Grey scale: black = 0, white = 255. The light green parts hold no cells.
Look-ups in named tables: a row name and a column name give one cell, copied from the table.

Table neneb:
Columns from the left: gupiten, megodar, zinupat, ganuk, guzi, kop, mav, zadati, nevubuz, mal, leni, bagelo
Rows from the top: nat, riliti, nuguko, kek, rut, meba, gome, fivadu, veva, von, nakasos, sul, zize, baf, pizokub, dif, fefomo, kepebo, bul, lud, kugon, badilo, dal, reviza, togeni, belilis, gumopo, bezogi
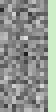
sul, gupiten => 138
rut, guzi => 114
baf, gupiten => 138
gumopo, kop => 118
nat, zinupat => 113
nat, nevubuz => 188
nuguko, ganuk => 114
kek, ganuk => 209
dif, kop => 115
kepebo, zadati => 169
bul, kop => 138
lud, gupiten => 120

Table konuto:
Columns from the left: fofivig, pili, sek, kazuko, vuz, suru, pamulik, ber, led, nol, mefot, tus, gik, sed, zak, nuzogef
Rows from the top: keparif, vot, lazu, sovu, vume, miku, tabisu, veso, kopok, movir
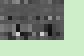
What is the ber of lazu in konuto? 85
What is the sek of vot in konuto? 87
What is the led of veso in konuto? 79
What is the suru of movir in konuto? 84
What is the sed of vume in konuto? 73
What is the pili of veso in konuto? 112
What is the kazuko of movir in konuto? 57
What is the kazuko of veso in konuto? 127
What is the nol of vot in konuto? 85
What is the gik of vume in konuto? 151
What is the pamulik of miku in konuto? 80
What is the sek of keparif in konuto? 91
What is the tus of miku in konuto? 91
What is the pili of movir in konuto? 98
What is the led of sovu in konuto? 91
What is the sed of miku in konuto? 82
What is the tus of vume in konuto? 58
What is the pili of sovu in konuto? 86
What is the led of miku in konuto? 92

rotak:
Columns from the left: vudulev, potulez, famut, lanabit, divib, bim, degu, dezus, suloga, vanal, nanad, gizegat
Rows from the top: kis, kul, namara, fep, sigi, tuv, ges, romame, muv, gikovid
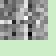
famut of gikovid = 141
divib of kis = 134
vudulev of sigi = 108
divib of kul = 150
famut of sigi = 117
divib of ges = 129
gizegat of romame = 191
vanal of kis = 133
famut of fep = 83
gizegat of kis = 151
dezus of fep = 192
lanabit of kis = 102
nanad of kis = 163
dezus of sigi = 96
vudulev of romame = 131
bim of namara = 208
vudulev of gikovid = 142
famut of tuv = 226
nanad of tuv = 142
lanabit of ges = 121

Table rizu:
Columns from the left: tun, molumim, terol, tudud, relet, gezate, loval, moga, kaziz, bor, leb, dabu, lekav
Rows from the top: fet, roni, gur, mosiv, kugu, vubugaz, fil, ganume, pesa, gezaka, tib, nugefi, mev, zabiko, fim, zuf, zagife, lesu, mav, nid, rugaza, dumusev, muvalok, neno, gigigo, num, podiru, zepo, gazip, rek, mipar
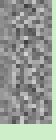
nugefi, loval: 98
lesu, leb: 143
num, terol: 141
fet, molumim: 136
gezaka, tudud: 141
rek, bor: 144
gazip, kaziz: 121
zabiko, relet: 115
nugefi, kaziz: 135
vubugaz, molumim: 140
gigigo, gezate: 130
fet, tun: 118
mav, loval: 166
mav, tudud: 193
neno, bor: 132
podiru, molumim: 125
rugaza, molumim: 130
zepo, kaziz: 90
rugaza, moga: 163

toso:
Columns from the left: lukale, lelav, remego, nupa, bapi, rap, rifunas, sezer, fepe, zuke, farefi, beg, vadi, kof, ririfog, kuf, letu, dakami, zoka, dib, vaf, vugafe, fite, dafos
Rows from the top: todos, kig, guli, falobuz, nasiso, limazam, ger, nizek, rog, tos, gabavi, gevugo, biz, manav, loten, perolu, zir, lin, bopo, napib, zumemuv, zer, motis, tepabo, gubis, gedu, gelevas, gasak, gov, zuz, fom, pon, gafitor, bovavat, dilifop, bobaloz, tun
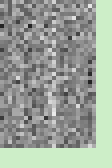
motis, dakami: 97
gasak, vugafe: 129
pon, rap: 206
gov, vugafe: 133
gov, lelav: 138
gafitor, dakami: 169
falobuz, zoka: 120
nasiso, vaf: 106
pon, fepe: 87
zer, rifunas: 83
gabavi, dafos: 156
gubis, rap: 155
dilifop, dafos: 155
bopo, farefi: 109

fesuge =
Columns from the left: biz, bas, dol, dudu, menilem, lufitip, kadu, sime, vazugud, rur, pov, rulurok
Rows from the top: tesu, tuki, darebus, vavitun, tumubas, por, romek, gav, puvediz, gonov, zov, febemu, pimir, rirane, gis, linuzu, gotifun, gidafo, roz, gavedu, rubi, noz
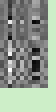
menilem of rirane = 151
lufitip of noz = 92
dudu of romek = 138
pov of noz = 100
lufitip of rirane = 147
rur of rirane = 71
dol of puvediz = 67
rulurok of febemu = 142
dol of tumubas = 14
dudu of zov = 85
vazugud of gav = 97

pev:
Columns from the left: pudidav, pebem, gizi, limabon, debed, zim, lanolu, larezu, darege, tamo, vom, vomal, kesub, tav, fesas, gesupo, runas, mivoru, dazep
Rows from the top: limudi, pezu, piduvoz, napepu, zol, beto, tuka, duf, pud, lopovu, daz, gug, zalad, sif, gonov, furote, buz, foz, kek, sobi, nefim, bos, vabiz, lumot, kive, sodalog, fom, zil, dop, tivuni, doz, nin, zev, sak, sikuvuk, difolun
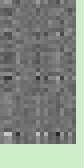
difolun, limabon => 119
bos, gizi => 106
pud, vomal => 79
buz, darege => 106
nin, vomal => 107
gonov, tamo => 94
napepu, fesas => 132
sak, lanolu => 102
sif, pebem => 94
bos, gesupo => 124
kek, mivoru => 122
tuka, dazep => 104
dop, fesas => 104
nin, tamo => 126
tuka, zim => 114
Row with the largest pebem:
sak

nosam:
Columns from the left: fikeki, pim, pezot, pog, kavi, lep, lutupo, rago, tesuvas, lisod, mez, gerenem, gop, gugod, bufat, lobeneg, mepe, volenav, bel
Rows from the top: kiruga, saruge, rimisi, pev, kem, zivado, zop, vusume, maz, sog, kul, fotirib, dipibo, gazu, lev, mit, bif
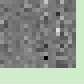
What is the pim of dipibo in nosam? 100
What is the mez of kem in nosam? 149
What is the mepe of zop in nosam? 118
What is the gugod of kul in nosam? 103
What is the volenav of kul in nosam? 163
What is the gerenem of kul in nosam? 123
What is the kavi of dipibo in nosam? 115
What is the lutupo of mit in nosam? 125
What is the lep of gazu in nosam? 126
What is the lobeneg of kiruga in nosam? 176
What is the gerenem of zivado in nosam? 90
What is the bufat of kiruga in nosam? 99
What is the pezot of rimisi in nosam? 111
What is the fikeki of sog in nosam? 133
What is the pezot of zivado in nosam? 120
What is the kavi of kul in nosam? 103
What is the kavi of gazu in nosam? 119
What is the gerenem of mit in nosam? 126
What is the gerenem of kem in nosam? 79

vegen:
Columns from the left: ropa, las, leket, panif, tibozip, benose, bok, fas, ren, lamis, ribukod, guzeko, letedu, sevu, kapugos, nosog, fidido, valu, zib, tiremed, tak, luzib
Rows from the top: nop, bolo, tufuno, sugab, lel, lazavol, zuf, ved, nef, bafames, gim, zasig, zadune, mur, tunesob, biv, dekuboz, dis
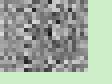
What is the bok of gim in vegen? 142
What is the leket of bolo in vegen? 196
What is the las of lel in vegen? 145
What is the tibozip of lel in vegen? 179
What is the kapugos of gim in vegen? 103
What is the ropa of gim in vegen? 161
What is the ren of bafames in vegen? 56
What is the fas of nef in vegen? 151
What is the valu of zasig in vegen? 155
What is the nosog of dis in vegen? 143
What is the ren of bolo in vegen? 149
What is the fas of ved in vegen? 107
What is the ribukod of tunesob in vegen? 136
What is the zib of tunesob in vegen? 129
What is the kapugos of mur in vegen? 128
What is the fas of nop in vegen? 186
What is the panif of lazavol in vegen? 141
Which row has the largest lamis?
lazavol

